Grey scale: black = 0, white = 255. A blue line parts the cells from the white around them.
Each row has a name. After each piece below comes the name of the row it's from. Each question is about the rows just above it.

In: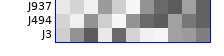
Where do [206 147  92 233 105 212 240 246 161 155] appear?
J3
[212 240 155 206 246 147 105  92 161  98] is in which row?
J937
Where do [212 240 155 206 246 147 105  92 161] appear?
J937

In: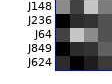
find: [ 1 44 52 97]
J849
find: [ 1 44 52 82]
J236
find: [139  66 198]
J148
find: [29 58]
J624
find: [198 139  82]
J64
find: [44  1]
J624
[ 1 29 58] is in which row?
J624

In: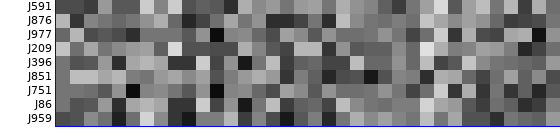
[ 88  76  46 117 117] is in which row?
J977
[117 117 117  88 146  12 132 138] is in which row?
J977
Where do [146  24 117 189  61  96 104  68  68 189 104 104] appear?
J396

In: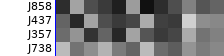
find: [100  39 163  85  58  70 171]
J357
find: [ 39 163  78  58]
J437
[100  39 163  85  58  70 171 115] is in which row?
J357
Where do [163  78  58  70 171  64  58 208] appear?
J437
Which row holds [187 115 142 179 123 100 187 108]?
J738

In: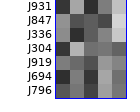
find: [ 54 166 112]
J694
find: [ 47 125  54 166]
J694
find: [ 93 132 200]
J336
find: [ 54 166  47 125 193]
J931
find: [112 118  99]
J304
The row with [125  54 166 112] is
J694

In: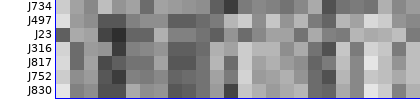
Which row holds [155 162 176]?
J752
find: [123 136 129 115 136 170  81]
J734
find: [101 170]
J830
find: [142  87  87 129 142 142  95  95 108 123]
J497
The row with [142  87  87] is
J497

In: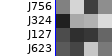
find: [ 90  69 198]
J623
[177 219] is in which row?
J324

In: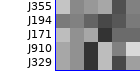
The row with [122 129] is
J194
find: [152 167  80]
J355
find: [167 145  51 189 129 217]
J910
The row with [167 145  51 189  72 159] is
J329
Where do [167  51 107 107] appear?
J171

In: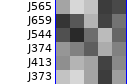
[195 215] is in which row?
J373
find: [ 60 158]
J373
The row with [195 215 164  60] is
J373
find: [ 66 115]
J659

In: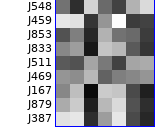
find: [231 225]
J459
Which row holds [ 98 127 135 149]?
J469

